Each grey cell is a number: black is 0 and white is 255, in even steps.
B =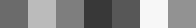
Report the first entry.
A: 107
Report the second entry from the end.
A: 247
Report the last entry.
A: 146

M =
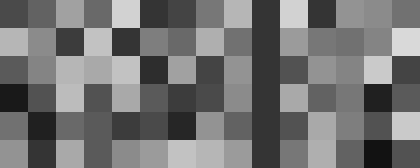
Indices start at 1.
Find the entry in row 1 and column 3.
161
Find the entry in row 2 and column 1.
182
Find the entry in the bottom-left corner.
147
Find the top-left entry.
74
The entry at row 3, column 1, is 90
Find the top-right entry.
113
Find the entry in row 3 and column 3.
182
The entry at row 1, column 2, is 98
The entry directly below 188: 105
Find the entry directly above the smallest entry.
82
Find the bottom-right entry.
82
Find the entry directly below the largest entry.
68
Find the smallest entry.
18
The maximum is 217
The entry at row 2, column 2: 139

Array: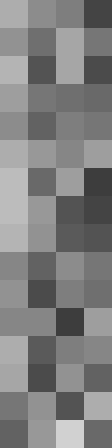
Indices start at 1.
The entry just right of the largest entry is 105
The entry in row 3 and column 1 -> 180
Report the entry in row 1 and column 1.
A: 173
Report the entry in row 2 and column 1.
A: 146
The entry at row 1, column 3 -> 126
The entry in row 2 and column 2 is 111
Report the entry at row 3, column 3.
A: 166
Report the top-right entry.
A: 68
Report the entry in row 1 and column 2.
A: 140
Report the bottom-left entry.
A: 98

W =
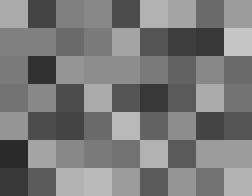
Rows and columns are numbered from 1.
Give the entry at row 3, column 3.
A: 149
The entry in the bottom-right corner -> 178
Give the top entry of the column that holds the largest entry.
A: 156
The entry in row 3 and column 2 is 49
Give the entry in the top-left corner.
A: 171
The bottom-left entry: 56
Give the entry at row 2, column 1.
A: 128
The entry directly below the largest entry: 106
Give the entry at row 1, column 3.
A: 128
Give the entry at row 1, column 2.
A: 68
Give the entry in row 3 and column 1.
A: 122

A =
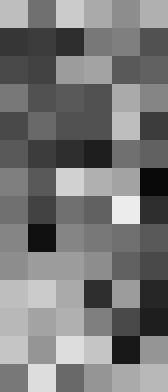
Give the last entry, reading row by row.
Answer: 184
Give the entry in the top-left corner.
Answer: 190
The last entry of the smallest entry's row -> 9
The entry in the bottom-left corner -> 120
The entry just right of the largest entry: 46
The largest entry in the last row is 221
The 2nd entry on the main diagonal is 60
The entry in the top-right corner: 176
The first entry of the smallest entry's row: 127
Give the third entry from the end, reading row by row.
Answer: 149
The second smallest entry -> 16
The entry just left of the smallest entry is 163
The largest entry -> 236
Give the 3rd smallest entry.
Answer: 24
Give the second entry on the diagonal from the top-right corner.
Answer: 127
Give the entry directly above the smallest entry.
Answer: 97
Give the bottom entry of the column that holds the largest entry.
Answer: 170
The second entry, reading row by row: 112
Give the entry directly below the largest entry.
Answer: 112
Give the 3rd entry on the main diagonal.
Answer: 156
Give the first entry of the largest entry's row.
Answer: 112
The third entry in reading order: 203
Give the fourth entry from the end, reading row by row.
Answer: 105
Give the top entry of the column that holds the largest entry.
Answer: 141

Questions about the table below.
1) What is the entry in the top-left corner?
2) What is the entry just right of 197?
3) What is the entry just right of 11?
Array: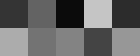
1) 52
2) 44
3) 197

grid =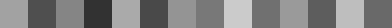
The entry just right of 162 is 79
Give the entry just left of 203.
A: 120
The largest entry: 203

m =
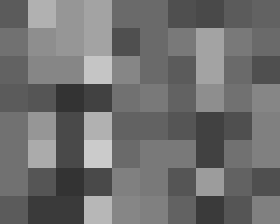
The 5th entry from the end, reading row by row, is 128
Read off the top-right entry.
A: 98
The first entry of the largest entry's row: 113
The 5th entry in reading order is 106
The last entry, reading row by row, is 128
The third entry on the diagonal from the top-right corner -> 163
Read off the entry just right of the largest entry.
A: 106
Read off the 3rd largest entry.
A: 183
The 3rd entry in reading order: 150
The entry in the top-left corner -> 91
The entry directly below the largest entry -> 73
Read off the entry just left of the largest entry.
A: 73
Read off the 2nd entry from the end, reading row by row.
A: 85
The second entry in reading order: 177
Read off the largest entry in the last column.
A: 134
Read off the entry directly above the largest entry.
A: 177
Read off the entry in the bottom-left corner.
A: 91
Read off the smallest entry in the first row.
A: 73
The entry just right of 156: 98
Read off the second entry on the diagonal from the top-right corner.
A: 121

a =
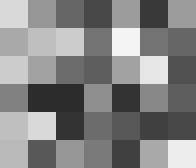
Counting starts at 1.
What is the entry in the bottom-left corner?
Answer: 185
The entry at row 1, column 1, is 217
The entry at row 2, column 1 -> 169
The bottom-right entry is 237
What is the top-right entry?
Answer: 156
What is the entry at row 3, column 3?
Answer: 108
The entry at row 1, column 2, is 150
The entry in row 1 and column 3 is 102
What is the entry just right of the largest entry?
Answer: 115
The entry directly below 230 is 136
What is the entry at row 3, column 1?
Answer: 204

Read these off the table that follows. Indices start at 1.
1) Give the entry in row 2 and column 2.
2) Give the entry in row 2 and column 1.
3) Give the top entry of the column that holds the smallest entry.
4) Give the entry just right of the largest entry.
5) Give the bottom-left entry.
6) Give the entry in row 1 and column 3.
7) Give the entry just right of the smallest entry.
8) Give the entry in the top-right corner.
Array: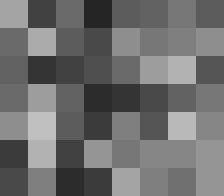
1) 171
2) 106
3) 37
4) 92
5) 73
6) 106
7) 92
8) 92

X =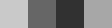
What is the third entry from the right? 102
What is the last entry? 167
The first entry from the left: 201

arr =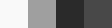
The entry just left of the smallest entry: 159
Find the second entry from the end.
42
